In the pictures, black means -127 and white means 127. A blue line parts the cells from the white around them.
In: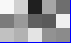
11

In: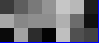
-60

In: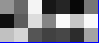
35

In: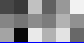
-23

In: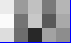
13

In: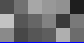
-19

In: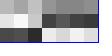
94
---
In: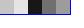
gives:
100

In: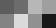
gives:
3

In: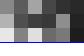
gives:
95

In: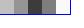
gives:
21

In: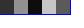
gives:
17

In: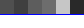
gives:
-34

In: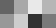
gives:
24
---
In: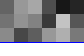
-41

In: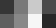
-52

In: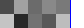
-6

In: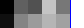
-8

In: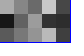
-82

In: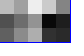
-97
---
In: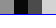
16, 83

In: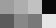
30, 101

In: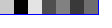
74, -17

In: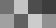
-14, 17

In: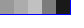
25, -102

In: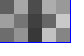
-32, 5

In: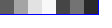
-34, -85

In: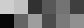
78, 16

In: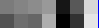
-4, 101

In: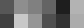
-40, 44
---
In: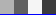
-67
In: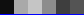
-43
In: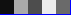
-21
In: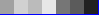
-94
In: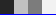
114
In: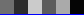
-122
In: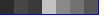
-40
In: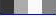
5
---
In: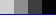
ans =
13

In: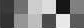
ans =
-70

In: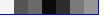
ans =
-42

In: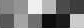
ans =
-66

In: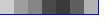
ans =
-32

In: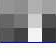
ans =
-47
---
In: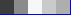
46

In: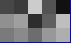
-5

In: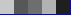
-17

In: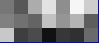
-8

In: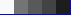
-38

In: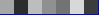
16

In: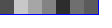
-16

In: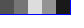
-10
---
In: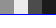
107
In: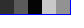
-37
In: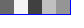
116
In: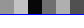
67
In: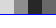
13
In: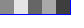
101
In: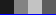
3
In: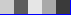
-34
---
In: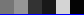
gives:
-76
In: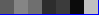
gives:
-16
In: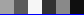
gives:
118
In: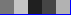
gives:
-95
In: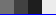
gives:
-97
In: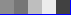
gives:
62
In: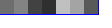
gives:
-61
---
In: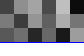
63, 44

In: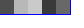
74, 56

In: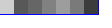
79, 29

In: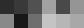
68, 54

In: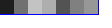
67, 46

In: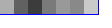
74, 46

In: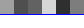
86, 32

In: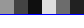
94, 23
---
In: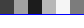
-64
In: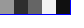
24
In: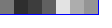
-7
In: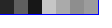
-89
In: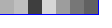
48
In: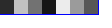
-84
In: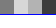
-3
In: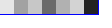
102
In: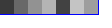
-69
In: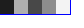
-98
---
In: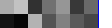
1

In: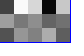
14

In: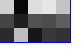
-45

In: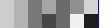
-20

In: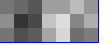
93

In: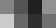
-23

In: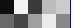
31
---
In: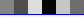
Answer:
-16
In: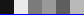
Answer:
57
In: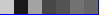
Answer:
-25
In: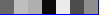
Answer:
14
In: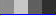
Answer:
-80
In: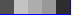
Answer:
-82
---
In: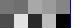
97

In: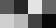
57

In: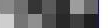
-10

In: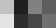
-81

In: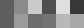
27

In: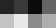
104

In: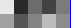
-41

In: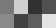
-60

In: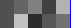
65

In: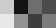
19
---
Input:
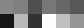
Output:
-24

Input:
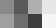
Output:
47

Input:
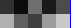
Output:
-101

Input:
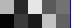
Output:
-37

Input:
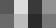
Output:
-70

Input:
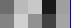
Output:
-101
